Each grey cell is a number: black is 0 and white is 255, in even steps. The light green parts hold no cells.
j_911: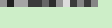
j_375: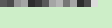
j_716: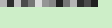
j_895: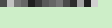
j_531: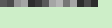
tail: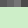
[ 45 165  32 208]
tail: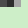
[ 32 208]
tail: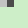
[118 220 149 134  32 118 181  45  75  32]
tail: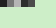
[32]
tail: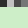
[220 149 134  32 118 181  45  75  32]
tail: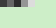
[ 59 134  59 134]

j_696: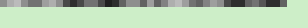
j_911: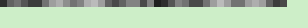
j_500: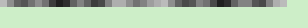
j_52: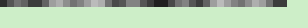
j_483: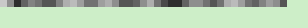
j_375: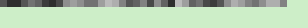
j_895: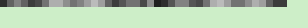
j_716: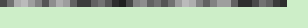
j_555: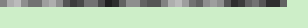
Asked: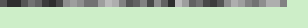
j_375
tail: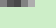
[187]
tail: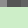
[142 174 114  73  46  46  98 142 142 114  85 114 174 187 158 114  98 130
 158 142  85]
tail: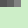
[ 73 142  98  46 187 158  98 114  73  60  85 142 174 158 130 114 142 174
 174 130]

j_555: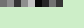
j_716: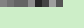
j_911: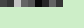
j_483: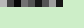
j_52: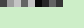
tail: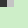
[100  84   8  38 100  53]
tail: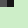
[ 84 158  22]

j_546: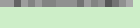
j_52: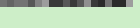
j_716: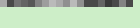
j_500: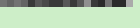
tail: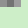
[131 144  87 115 144 170]
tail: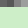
[186 170 144 186 144  73  73 100  57  73 131  73]
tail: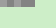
[144 144 144 115 157 131 144  87 115 144 170]
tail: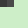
[131  73]

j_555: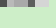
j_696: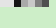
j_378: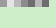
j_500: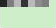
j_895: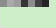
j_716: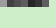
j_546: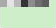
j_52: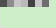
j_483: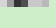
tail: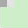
[185  52 140 110  94]
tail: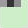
[65 37]
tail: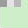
[140 110 185 110]

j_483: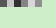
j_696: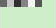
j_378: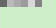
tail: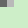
[170 155 215 131]
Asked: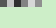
j_483
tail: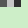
[131 215 143]
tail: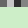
[243  86]
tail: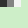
[86]
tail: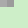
[215 131]
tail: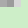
[131]

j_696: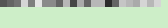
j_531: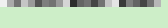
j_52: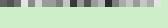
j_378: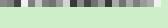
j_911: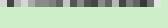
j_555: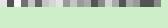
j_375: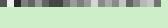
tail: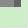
[183  69 170 100 183 183  44 100 197 183 170 213 183 213]
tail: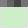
[183]
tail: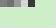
[138  69 114 154  57 170 114 170 126 154 170 240]

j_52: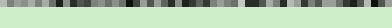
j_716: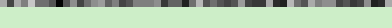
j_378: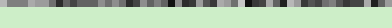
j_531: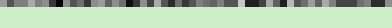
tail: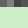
[127 127 127 142  56  98  98  32 111 184  84 111  84  68  84 156  68  56
  56 170  44  32 184 111  84 170 127 142 142  68  84  56  68 142  32  44
 170]
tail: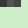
[111 127  84  56  68  68 170  32  98 156]
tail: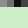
[156  84 156  98  44 142  32  56  98  56 127 156 127 111 199  44  44  84
 170 127  44 184 156  56 127  84 156 156 111  56  32  84 184  17  84 156]
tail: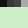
[ 98  32 184 156  56  84  68 111 127  84  56  68  68 170  32  98 156]

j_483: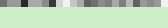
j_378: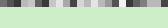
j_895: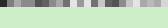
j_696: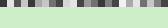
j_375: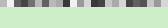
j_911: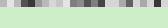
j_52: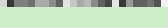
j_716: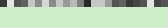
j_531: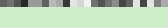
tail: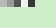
[ 97 127 185 185  69]
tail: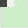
[169 228 113 198 127  69]
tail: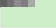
[127 185  97 153 139 153 242]
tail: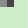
[ 97 228  69 228 127 169]
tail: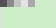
[185 169 214]
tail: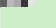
[214 242 113  83 113 139  69  97 228  69 228 127 169]

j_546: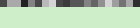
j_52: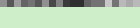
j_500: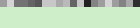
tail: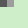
[100 115  87 144  72 131  59  47  47 100 115 115 199 115 185 169 185]
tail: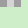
[131 169  47]
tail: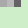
[199  33 131 157 212 157 131 169  47]

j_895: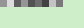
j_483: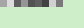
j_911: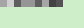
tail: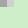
[ 94 149 149  94 165  66  82]
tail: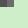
[ 66 195 121]
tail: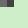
[195 121]
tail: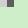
[149 149  94 165  66  82]
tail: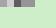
[ 94 165  66  82]
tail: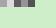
[ 94  66 208 121]
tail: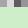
[ 82  94  66 208 121]

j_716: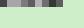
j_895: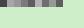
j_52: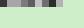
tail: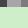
[ 94 179 110  56  94]
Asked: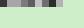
j_52
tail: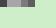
[179 110  56  94]
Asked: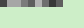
j_716
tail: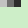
[179]
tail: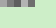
[56 94]
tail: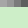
[179 110 151  94]

